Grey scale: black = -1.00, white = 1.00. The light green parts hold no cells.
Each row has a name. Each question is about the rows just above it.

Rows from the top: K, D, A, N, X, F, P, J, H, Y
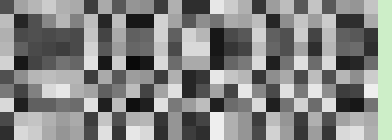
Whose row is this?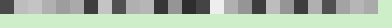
H
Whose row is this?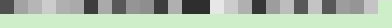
K
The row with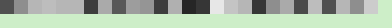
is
F
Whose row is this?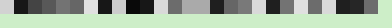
X

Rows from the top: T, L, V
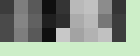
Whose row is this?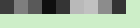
T
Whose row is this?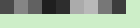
L

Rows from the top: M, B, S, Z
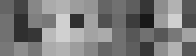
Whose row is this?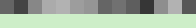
M
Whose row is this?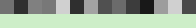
B
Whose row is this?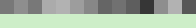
Z
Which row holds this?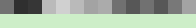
S

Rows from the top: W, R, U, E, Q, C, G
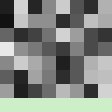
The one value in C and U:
[-0.65]
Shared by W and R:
[-0.65]
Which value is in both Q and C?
[-0.31]
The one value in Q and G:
[-0.76]
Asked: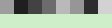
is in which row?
G

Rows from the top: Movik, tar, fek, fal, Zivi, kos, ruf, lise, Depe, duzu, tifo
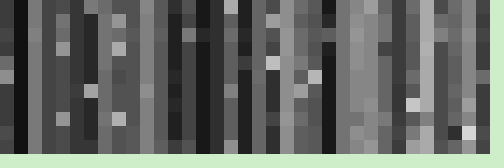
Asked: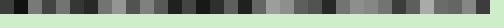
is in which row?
tar
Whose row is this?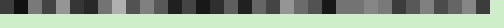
Depe
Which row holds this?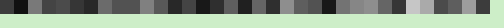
lise
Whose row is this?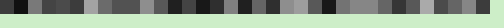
ruf

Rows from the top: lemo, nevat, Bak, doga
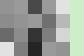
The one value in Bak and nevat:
[0.10]
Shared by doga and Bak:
[-0.01]
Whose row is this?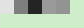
doga
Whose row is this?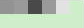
lemo

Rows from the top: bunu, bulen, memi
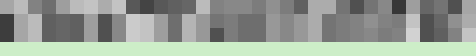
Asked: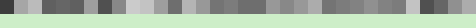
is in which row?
bulen

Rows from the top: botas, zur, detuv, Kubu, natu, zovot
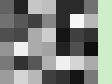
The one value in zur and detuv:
[-0.50]
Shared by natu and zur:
[-0.32]

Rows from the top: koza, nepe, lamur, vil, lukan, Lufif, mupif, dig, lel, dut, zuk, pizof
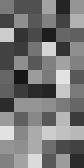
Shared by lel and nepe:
[-0.31]
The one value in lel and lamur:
[-0.25]

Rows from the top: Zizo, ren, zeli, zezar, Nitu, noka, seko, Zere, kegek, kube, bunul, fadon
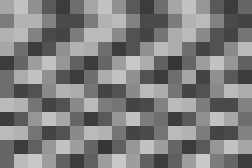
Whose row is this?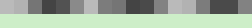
Zere
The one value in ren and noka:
[-0.47]
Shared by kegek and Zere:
[-0.03]
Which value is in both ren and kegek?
[-0.03]
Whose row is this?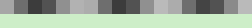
zezar
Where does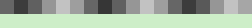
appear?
bunul

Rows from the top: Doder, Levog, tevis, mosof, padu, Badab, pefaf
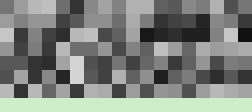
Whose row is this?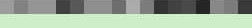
Levog
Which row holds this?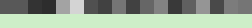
padu

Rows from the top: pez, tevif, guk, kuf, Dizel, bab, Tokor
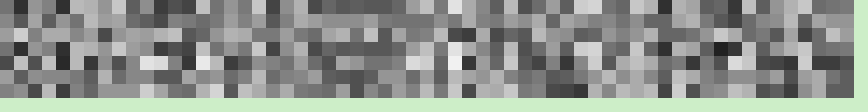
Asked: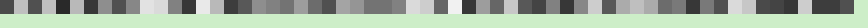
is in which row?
Dizel
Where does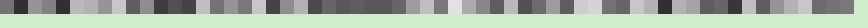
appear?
pez
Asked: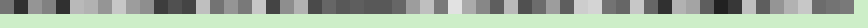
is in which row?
kuf
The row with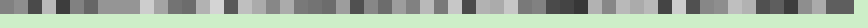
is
Tokor
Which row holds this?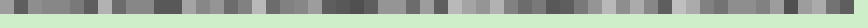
bab

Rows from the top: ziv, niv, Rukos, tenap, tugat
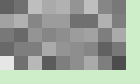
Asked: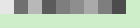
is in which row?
tugat
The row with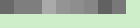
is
tenap
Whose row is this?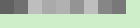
ziv

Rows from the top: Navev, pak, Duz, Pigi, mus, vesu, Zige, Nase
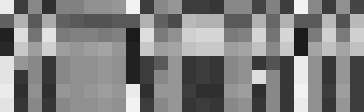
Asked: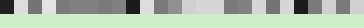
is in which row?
Duz
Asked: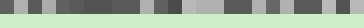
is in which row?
pak

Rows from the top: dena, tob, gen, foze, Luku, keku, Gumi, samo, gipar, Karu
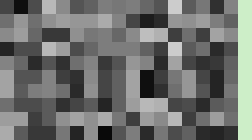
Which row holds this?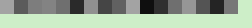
Gumi
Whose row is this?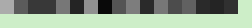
Karu
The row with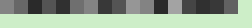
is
Luku
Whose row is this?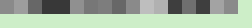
gen

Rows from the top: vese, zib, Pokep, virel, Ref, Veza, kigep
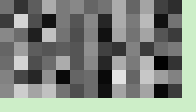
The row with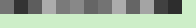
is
vese
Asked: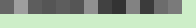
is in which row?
virel
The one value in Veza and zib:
[-0.70]
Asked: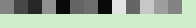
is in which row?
Veza
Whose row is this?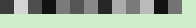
zib

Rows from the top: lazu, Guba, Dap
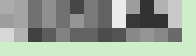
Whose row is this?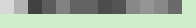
Dap
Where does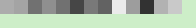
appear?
lazu

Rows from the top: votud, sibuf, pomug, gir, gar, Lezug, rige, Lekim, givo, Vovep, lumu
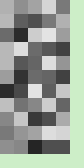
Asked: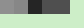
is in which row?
lumu
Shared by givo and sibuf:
[-0.38]

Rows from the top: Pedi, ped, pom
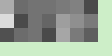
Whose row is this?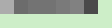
Pedi
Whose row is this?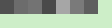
pom

